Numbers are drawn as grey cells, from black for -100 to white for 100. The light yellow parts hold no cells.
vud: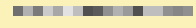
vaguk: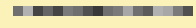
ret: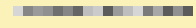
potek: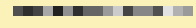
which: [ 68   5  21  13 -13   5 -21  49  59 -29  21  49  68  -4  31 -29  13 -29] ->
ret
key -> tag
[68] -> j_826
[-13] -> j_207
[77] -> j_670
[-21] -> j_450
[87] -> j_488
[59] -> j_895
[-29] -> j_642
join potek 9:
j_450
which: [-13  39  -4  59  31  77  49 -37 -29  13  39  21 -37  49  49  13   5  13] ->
vud

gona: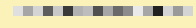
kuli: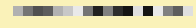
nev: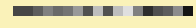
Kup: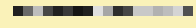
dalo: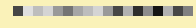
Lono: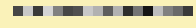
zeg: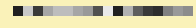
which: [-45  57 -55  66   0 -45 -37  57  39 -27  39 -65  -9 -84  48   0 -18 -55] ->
Lono
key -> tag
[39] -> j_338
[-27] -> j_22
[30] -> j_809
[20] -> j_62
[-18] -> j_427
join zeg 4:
j_809
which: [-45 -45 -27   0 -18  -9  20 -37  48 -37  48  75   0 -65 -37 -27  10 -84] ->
nev
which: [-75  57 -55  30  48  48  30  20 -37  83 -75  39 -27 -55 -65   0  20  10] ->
zeg

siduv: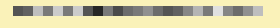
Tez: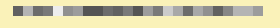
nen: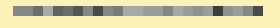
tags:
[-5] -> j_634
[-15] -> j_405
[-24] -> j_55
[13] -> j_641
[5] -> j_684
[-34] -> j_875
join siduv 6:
j_634
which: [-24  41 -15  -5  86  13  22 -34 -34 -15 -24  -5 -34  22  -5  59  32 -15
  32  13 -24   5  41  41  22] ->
Tez
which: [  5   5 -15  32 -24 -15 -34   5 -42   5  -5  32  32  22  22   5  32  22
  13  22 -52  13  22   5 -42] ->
nen
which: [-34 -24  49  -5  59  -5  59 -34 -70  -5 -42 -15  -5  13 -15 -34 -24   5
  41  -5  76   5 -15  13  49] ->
siduv

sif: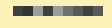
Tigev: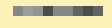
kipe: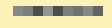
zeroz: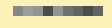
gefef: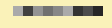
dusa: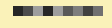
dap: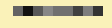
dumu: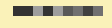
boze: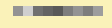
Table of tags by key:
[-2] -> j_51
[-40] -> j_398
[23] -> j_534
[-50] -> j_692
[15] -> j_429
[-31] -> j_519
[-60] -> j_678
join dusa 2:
j_398
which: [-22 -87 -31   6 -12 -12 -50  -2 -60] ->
dap
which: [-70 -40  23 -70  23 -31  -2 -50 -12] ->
dusa

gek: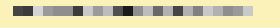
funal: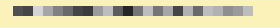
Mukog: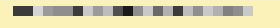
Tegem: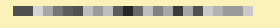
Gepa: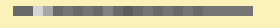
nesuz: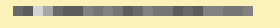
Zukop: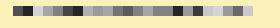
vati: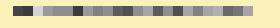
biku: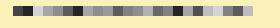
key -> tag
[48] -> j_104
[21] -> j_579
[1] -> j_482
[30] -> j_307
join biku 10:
j_579
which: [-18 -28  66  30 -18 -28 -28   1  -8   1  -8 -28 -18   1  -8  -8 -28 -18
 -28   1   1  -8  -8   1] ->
nesuz
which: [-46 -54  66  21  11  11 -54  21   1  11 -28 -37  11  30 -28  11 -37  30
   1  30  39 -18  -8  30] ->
vati

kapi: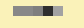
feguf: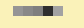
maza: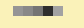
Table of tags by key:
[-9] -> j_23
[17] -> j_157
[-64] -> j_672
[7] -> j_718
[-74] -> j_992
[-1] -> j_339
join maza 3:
j_23
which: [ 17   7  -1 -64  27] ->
feguf

